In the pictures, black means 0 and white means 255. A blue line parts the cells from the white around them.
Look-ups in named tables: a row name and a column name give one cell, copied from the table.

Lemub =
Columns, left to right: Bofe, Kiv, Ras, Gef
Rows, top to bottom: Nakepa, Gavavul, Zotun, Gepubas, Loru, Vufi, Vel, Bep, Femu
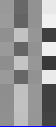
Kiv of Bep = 193
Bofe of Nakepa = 153
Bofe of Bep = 143
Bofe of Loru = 142
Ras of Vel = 151
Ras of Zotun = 150
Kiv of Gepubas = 101
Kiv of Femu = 191
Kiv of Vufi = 103
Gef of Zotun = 62
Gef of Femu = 67
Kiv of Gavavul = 100
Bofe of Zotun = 144
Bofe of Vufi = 154

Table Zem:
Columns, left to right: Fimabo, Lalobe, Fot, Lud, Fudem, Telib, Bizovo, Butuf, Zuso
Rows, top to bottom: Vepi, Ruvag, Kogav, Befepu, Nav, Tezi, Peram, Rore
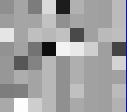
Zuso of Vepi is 187
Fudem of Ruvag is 144
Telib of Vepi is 177
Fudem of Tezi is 144
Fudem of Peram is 144
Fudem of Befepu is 243
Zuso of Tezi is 161
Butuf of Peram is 159
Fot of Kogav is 191
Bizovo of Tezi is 161
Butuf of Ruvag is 159
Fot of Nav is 131
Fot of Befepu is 115
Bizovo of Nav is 161
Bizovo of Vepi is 161
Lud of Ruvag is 194

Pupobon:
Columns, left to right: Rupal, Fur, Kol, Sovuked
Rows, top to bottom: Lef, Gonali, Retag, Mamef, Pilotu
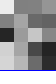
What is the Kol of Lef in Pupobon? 129
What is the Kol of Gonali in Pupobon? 105
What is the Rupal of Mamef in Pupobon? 209
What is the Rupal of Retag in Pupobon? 37
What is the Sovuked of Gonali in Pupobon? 99
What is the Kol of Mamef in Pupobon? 72
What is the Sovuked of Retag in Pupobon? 135
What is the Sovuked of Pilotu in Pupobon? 44
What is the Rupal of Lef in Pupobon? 236
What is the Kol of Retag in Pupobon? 198
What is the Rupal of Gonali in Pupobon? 129
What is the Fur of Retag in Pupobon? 155
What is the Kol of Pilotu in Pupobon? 107
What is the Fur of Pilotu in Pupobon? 183

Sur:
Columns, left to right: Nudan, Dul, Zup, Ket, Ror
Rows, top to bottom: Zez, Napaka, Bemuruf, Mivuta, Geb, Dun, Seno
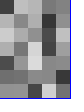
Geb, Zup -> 219
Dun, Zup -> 138
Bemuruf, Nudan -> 204
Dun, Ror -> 56
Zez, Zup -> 182
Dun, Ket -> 136
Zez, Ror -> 130
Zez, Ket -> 121
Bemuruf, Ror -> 192
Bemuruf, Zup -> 144
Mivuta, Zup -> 213
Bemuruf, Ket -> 75
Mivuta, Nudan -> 175

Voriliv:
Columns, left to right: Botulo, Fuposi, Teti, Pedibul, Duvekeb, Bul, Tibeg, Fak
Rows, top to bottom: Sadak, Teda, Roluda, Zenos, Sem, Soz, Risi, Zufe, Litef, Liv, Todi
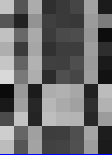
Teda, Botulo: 86
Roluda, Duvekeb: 74
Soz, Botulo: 217
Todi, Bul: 80
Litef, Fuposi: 195
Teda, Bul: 56
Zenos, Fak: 46
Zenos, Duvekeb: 61
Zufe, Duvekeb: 170
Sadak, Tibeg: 162
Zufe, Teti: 39
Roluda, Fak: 13
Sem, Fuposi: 99
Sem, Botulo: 198
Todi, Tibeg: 157
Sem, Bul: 78
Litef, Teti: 36

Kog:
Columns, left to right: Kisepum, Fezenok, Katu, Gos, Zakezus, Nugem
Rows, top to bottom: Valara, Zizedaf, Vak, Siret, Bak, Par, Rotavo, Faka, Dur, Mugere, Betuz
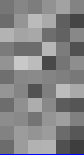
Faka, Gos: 137
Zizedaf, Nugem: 69
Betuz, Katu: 178
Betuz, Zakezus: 80
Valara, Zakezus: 162
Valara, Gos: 146
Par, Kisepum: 111
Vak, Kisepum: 179
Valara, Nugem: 131
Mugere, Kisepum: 130
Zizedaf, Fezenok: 149
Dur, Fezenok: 137
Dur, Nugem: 128
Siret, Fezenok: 108

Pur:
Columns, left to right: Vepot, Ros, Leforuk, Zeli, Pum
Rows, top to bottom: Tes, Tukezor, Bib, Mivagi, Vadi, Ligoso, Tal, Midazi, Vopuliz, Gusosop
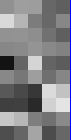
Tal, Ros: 73
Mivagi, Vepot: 135
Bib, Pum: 95
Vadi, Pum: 92
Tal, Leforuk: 55
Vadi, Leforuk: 213
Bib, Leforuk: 142
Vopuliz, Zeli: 113
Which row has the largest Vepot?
Tukezor

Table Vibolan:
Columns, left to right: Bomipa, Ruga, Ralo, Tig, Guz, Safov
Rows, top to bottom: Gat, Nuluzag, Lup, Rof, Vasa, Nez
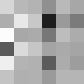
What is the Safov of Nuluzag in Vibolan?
123
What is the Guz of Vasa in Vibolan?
172
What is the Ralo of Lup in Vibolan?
171
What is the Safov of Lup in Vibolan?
172
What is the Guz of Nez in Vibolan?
181
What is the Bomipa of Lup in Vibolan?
252
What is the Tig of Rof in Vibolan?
164
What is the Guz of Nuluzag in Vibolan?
154
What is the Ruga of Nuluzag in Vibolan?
232
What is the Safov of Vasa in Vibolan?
157
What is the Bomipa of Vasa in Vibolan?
239

